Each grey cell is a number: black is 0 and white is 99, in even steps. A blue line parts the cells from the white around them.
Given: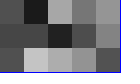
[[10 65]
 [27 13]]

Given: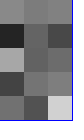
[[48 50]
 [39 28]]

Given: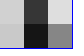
[[21 86]
 [ 8 52]]

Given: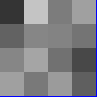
[[76 48]
 [52 51]]

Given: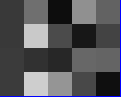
[[43  5]
 [78 29]]

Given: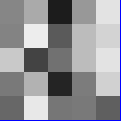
[[66 11]
 [92 35]]

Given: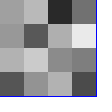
[[72 16]
 [34 68]]
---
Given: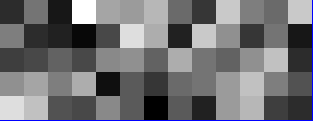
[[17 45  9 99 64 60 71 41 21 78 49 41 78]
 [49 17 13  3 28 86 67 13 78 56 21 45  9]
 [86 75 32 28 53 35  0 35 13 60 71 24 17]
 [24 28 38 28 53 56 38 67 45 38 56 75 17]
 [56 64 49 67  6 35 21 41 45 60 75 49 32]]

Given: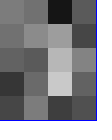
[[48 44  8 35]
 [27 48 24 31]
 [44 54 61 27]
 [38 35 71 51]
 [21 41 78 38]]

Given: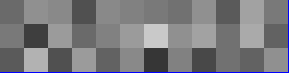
[[35 69 31 60 38 53 21 50 28 44 38 56]
 [41 56 53 31 53 50 47 44 56 35 63 47]
 [47 24 60 41 50 60 78 56 63 44 66 38]]

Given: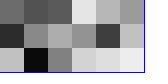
[[42 32 35 89 71 60]
 [75  4 50 82 86 92]
 [17 53 67 57 24 75]]

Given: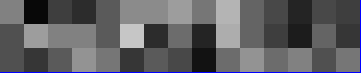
[[50  3 24 17 35 54 54 61 46 70 39 28 14 28 24]
 [31 21 35 57 46 21 35 28  7 42 57 42 50 31 46]
 [31 61 50 50 35 77 17 42 14 67 39 24 11 39 21]]

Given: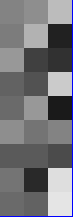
[[41 59 10]
 [48 69 13]
 [59 25 19]
 [35 35 29]
 [55 45 51]
 [51 55 73]
 [38 32 79]
 [45 16 86]
 [41 38 89]]

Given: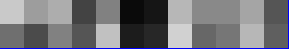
[[43 29 50 33 75 11 15 81 40 46 71 37]
 [78 61 67 26 50  4  8 71 53 53 64 33]]
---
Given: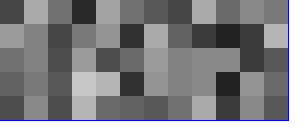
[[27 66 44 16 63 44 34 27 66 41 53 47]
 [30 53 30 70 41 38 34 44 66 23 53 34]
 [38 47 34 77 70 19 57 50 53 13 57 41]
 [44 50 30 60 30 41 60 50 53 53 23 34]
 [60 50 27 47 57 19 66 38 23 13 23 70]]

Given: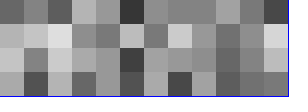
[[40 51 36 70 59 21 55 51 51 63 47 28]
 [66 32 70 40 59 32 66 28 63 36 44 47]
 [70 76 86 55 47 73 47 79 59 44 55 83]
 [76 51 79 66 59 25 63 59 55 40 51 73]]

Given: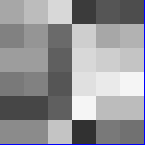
[[27 27 37 95 73 73]
 [47 50 33 87 91 95]
 [50 58 41 80 65 69]
 [54 54 76 19 47 44]
 [61 61 37 84 80 76]
 [65 73 84 23 33 30]]

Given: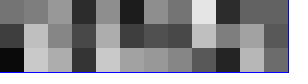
[[ 4 78 67 20 78 63 59 52 34 14 71 42]
 [24 74 52 28 67 24 31 28 74 49 63 34]
 [45 49 59 17 55 11 55 45 89 17 38 38]]

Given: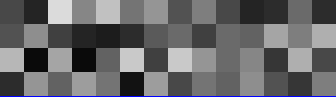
[[17 58 38 61 45  7 61 28 45 38 55 32 21 49]
 [28 14 85 52 75 45 58 32 49 28 14 17 41 17]
 [32 55 25 14 11 17 35 41 25 41 38 64 49 68]
 [71  4 64  4 38 78 25 78 58 41 52 21 68 28]]

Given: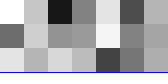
[[42 80 57 60 95 50 64]
 [88 70 84 73 26 46 67]
 [99 77  9 50 88 30 70]]

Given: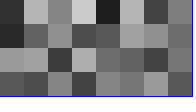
[[16 38 56 30 34 63 56 42]
 [19 70 52 79 12 70 26 49]
 [34 30 52 26 52 46 60 34]
 [60 63 23 67 42 38 26 46]]
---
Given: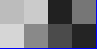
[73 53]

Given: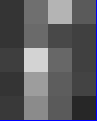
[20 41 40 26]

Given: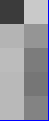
[23 58]

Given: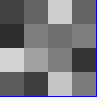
[26 49 49 48]

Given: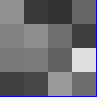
[56 55 38 42]

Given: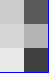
[79 70]
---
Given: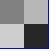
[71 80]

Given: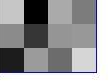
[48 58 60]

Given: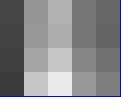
[40 46 77 77]

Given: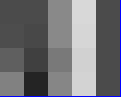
[29 83 47 14]

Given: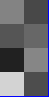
[28 33]

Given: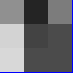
[48 26 84]
